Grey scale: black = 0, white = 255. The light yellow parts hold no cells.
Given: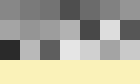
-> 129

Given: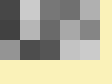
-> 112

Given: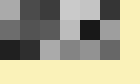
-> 196

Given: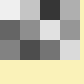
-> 54

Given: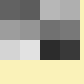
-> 183

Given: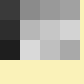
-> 153
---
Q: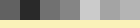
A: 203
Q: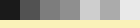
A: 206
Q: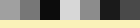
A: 140
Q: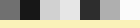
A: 45
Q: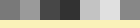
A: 195
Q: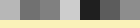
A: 31
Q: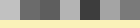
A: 61
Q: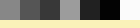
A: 33
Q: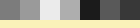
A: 27
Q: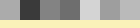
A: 212
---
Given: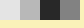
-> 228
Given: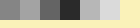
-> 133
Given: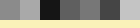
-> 139
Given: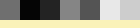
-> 111
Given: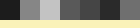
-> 28
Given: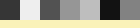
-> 54
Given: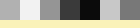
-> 177
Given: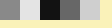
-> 137
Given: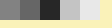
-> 130
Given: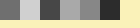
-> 111
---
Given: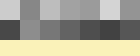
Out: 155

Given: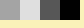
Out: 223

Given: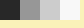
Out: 151

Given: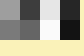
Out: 61

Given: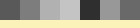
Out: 47

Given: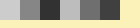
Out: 189
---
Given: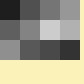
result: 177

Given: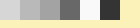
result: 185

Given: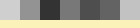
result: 51

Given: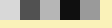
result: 216

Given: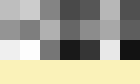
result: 118

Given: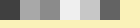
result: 168
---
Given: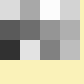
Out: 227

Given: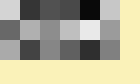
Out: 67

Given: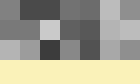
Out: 156

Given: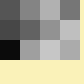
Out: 159

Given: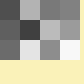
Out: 228

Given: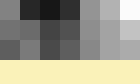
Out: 122

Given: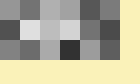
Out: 108

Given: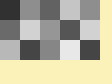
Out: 69

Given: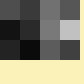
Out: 11
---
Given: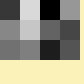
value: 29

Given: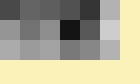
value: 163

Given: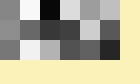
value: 179

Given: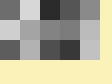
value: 79

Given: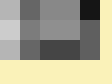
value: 69

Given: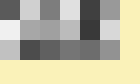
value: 96
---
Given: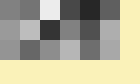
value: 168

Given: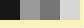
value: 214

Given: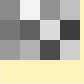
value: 206

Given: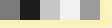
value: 156

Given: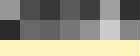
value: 132

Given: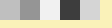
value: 213
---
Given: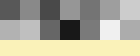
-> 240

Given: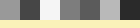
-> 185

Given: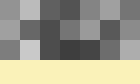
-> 109

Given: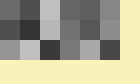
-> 168

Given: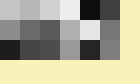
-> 37

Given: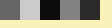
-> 130

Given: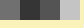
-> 84

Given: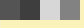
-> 215

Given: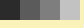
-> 126
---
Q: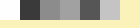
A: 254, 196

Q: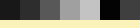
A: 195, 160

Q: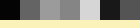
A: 214, 155

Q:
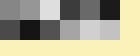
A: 222, 208

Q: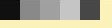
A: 197, 160

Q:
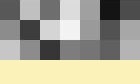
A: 242, 220

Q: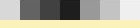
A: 239, 216

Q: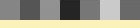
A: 202, 145

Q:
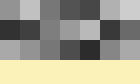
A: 205, 193

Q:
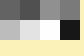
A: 254, 227
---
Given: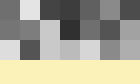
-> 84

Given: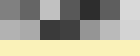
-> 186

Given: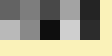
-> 207

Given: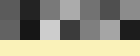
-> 165

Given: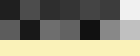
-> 136

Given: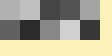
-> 208

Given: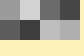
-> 189

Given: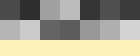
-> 175

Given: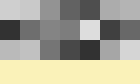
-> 64
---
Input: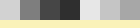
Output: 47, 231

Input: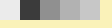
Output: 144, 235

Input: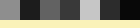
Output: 57, 198

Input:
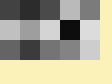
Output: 212, 220

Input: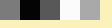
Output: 88, 251

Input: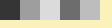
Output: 219, 219

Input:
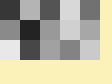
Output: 153, 232

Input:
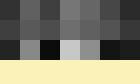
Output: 110, 199

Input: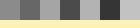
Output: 75, 194

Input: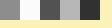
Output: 82, 251
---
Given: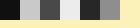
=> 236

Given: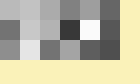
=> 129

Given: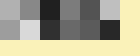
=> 124

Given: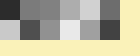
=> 173

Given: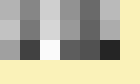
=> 146

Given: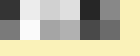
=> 223

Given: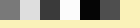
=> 252
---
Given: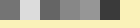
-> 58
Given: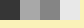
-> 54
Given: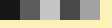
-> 22
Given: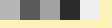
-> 44
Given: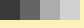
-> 57
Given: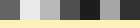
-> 29
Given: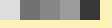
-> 55
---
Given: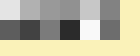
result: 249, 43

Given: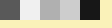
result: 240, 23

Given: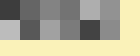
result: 188, 61

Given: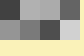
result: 209, 65

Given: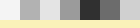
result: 244, 48

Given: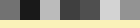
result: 211, 25

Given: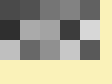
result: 215, 47

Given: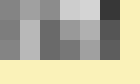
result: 212, 55

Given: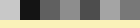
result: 200, 20
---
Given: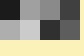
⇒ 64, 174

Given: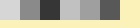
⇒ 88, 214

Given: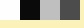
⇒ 76, 254

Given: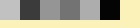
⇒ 4, 193

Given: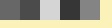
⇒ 132, 103

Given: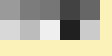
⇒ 102, 216

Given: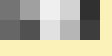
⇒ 48, 102

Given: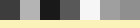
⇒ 143, 61

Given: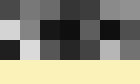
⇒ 145, 31

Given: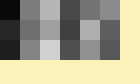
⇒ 138, 30
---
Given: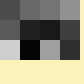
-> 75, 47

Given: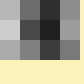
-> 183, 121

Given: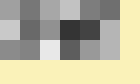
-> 160, 181

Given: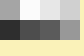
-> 165, 152

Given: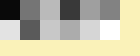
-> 9, 255

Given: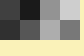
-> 64, 120

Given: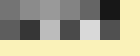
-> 116, 80
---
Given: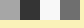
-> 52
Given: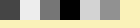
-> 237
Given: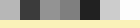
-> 59
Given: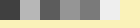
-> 183
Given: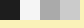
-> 245
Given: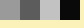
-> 92
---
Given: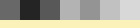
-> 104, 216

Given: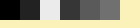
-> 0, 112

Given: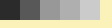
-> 43, 203

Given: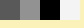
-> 89, 244

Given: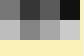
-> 119, 202

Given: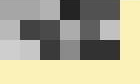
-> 166, 50
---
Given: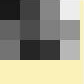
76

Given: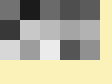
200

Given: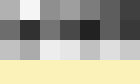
49

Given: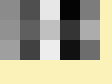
95

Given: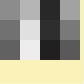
224

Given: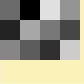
167
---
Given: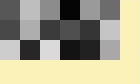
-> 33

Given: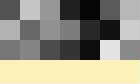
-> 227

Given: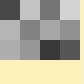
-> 57

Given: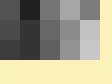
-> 147

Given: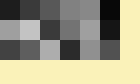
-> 144

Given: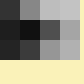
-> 150

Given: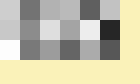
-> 171

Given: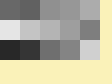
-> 132
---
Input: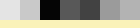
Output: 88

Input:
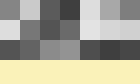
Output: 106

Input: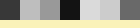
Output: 19

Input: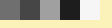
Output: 160

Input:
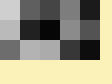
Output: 6

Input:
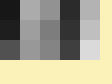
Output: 125

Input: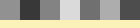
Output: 218

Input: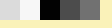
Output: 2

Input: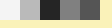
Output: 37
